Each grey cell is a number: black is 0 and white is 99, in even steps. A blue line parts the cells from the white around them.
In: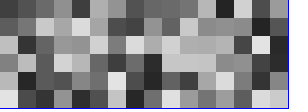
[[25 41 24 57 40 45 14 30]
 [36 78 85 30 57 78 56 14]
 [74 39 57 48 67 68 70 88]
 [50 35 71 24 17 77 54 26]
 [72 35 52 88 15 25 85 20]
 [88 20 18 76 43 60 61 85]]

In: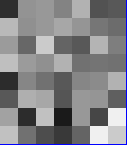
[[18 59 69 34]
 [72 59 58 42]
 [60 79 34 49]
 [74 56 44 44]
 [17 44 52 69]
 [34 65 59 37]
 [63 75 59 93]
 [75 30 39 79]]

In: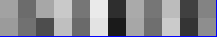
[[63 65 46 18 46 25]
 [60 30 41 10 43 20]]

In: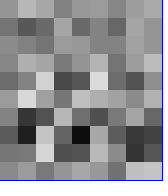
[[58 65 59 52 66]
 [45 41 41 40 58]
 [54 45 59 51 58]
 [52 64 57 45 73]
 [42 82 33 42 55]
 [60 62 74 63 69]
 [51 32 43 47 40]
 [35 76  5 36 26]
 [46 83 32 54 33]
 [53 47 65 44 76]]

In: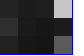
[[14 12]
 [18  9]
 [13  8]]

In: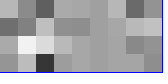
[[71 37 65 71 57]
 [43 74 55 65 75]
 [66 85 65 64 57]
 [58 21 65 64 55]]

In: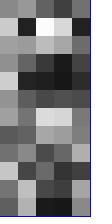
[[53 38 44]
 [79 98 13]
 [62 73 42]
 [56 22 26]
 [80 12 17]
 [57 28 29]
 [62 85 47]
 [35 65 49]
 [44 29 68]
 [77 41 25]
 [45 28 64]
 [37 10 53]]

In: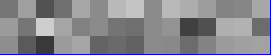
[[46 32 65 72 54 67 51 65]
 [60 80 50 45 54 25 68 42]
 [55 22 64 41 54 42 60 63]]

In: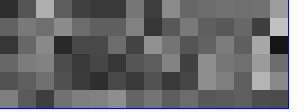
[[18 68 25 22 24 40 44 44]
 [38 43 42 37 21 47 34 24]
 [21 53 28 42 56 33 48 65]
 [40 50 22 21 36 25 46 60]
 [32 43 23 28 32 27 49 70]
 [49 24 49 55 45 42 35 30]]
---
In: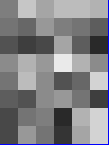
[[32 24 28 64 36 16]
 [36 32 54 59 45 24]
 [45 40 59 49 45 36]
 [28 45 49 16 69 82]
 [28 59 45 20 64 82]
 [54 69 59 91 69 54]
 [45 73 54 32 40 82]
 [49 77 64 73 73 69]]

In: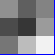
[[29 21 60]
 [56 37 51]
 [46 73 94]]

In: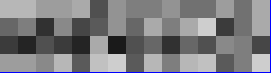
[[23 14 31 23 14 66 10 31 40 19 40 31 53 49 27]
 [40 49 19 53 27 35 57 40 66 49 66 80 23 44 66]
 [61 61 53 71 35 75 80 35 71 49 71 75 35 49 80]
 [71 71 61 61 66 31 57 49 49 57 44 44 61 44 66]]

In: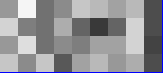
[[82 49 44 67 39 22 39 82 30]
 [77 54 77 34 63 72 59 67 30]
 [59 86 44 54 49 63 63 82 26]
 [59 95 44 54 77 72 63 72 30]]

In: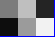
[[ 5 60 94]
 [48 74 14]]

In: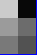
[[79  3]
 [47 32]
 [60 42]]

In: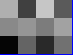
[[68 25 77 35]
 [ 2 39 16 44]
 [53 58 48 63]]
